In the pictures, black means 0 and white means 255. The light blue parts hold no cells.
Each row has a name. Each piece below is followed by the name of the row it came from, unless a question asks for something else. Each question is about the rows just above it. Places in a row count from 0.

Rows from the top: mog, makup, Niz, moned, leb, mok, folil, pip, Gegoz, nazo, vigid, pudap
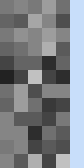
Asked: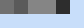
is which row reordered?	nazo
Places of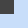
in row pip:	4
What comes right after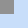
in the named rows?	[133]
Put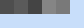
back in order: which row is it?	vigid
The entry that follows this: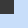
[68]

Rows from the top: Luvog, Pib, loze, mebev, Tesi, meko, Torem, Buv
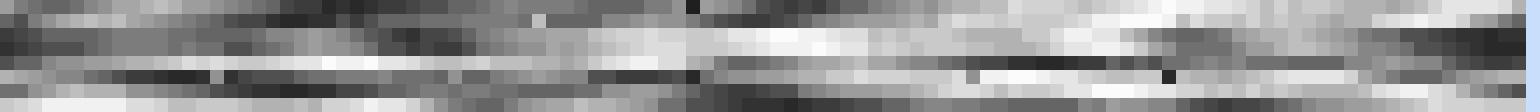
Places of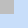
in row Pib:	6 8 38 84 88 90 92 93
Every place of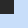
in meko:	12 13 49 83
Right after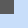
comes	[80]

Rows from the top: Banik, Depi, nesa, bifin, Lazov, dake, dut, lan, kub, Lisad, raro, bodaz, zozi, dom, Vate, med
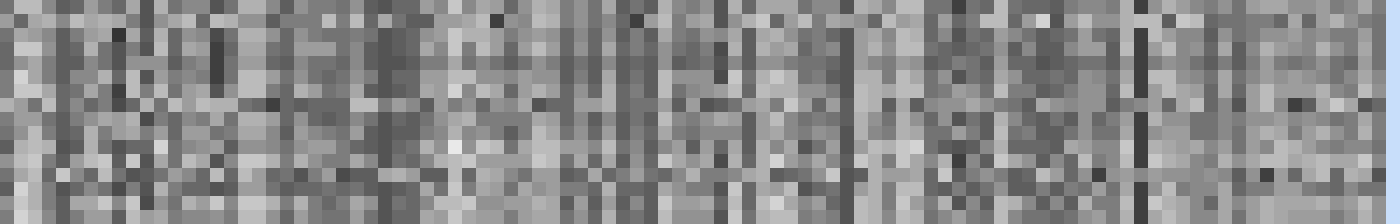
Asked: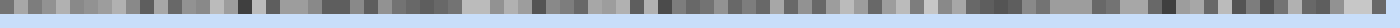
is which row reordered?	bifin
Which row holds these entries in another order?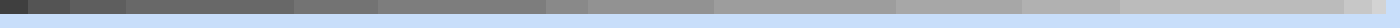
dut
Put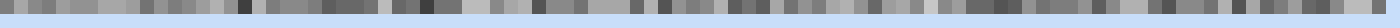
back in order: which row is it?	Banik
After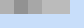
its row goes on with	[167 177 187 167 167 199 137]
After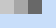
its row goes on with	[115 167 125  63 187 125 187 115 157 167  84 146 187 187 125 104 177 157
 115 125 167  94  84  94 104 167 157 211 137 187 167 104 157 177 157 104
 146 104 177 104 125  94 187 115 137 146 157 187 104 187 177 177 146 146
 125  84 187 177 167 187 187 115 125 157 146 115 187 125 125  94 104 125
 146 146 104 187  63 157 187 167 157 104 167 104 157 187 157 157 157 177
 137 125 187 146]
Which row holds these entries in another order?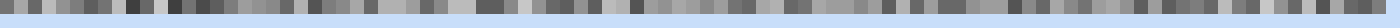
bifin

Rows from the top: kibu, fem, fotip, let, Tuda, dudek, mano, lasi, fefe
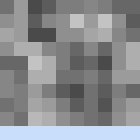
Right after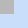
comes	[174]
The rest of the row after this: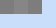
[103 103]
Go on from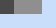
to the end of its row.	[165 174 134 113]
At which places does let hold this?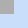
1 2 9
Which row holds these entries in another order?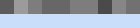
kibu
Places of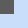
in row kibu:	3

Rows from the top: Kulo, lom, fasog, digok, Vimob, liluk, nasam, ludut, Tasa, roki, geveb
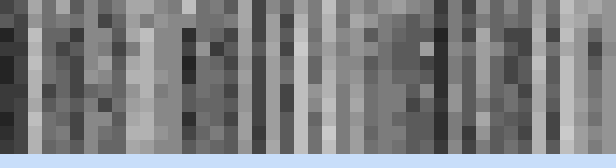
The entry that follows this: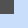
[178]
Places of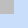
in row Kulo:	13 23 40

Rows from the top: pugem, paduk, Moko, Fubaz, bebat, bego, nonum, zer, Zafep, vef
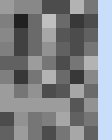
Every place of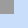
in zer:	0 1 2 3 4
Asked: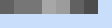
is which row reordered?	vef

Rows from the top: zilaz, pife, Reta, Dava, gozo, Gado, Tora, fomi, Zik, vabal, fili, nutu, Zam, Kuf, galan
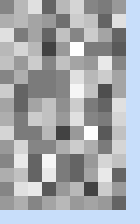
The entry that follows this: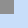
[204]
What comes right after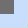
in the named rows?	[204]
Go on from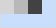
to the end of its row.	[153 254 123 123  89]
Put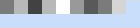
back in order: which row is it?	Dava
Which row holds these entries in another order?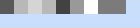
Dava
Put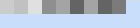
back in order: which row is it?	fomi

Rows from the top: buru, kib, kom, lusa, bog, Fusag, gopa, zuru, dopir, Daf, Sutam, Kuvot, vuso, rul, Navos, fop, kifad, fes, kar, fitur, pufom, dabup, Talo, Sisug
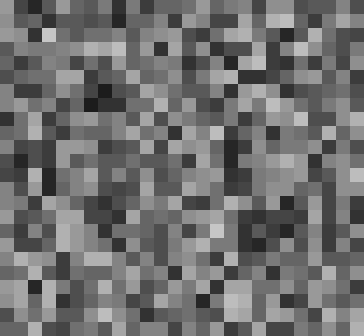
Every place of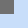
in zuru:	2 9 10 21
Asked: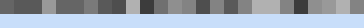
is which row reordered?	kar
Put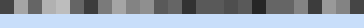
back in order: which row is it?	kib

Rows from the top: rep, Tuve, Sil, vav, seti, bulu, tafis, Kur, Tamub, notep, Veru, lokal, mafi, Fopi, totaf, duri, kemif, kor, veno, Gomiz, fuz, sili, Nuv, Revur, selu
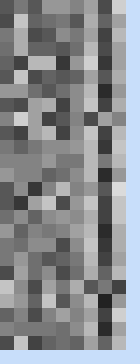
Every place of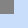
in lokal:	0 1 2
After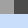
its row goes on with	[207]
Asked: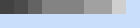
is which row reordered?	Nuv
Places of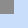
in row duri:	1 3 5
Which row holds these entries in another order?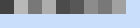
Sil
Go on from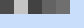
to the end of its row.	[ 99 161  99 184]

